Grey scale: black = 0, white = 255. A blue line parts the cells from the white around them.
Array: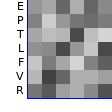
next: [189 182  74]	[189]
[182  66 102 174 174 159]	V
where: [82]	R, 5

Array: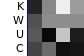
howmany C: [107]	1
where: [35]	K, 0
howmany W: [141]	3
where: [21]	C, 3

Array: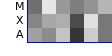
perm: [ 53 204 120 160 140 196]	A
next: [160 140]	[196]
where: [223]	X, 4
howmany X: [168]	1

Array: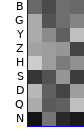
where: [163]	Z, 0
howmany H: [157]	1

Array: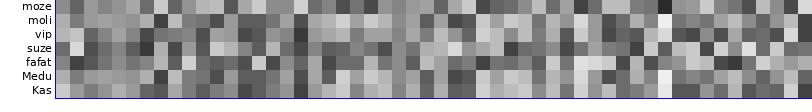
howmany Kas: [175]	5
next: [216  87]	[73]
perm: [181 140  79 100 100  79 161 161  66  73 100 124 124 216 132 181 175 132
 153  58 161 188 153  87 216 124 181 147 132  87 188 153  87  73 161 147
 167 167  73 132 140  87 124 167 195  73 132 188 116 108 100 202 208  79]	vip
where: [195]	vip, 1
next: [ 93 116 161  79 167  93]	[208]
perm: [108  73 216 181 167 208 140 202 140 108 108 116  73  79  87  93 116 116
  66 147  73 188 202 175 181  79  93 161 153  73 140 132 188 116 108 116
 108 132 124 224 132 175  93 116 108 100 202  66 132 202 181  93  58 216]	suze

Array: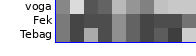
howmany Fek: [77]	4
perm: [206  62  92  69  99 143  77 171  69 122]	Tebag

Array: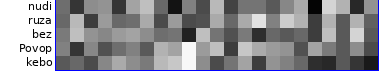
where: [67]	nudi, 12
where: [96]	ruza, 22

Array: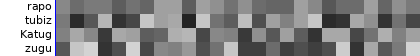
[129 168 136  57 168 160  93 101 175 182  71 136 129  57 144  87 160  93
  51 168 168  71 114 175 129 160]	Katug
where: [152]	zugu, 9
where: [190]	tubiz, 13
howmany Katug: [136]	2

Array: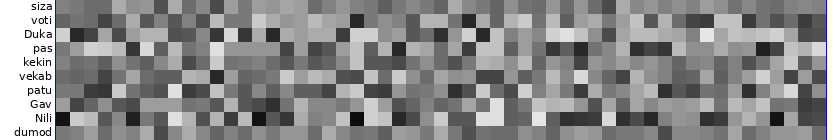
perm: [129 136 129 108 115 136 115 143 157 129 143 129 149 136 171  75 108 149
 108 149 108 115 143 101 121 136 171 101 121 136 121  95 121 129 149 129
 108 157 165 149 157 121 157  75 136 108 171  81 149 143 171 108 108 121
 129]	siza
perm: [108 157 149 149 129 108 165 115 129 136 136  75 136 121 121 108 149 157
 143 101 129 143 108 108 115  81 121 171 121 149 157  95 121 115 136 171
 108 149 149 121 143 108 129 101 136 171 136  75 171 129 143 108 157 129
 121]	dumod
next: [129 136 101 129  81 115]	[165]
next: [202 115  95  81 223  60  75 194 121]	[87]
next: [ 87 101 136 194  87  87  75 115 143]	[108]
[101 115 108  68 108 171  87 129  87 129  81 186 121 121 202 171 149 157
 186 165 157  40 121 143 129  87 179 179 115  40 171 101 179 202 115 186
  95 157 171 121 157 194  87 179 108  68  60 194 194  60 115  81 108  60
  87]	voti
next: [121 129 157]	[108]

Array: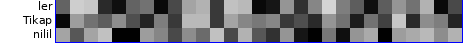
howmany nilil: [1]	4
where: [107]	nilil, 10
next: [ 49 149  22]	[1]

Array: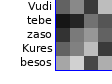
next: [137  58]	[189]
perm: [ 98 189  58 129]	Kures

